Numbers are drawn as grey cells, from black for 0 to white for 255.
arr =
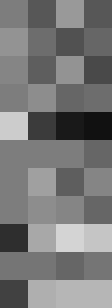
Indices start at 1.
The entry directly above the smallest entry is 109
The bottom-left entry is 65
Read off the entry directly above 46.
125
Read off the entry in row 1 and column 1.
125
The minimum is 17
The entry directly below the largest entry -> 102
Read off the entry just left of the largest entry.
168
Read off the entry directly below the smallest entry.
102
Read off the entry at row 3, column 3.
147
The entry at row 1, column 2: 87
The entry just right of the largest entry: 197
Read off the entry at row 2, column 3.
81
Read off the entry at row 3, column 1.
133

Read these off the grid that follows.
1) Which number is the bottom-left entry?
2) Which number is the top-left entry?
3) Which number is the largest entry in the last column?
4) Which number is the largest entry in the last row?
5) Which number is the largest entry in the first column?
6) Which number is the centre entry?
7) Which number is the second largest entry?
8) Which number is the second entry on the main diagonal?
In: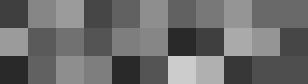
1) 41
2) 63
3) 105
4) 204
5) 155
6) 134
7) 176
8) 90

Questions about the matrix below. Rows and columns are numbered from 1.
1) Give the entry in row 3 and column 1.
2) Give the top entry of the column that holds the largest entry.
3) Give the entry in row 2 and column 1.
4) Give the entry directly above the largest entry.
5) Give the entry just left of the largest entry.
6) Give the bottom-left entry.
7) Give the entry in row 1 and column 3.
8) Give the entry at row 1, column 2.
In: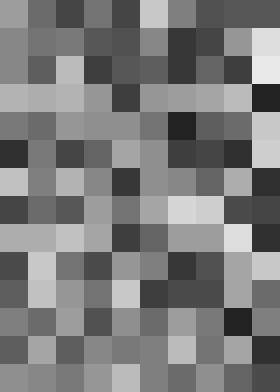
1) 135
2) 87
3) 135
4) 221
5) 62
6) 143
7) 69
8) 107

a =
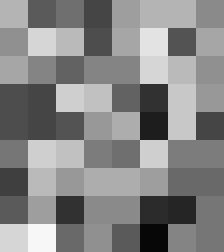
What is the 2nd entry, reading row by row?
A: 90
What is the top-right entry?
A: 138
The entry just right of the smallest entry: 132
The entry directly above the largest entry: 158
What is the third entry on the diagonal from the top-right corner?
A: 214
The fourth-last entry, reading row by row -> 90
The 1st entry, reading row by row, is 180
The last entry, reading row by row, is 118
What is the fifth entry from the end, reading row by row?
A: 144
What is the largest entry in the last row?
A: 247
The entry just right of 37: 118
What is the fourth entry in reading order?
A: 69
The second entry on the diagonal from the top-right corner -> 83
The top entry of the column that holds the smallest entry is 180
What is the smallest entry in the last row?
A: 7
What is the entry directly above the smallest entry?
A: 43
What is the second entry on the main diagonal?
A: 214
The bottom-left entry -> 214
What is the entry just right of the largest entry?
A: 105

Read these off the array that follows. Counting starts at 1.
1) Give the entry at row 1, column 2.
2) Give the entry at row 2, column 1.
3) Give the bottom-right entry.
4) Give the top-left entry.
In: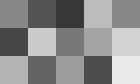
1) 84
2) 70
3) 233
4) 135

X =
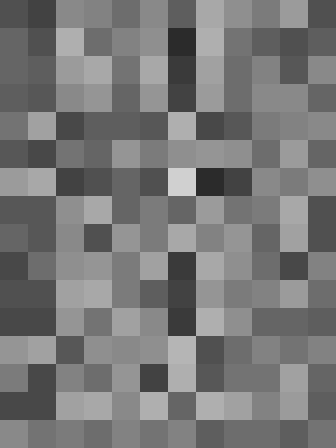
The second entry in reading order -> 66
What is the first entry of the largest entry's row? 155
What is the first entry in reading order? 80
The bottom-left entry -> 137
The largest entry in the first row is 168
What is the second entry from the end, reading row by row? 94
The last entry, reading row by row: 115
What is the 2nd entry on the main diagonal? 80
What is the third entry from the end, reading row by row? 109
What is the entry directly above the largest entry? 143
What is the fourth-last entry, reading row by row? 109
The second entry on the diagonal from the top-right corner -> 80
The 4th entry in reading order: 130
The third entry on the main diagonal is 155
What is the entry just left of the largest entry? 80
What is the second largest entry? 181
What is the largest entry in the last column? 143
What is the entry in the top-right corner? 80
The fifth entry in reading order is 109
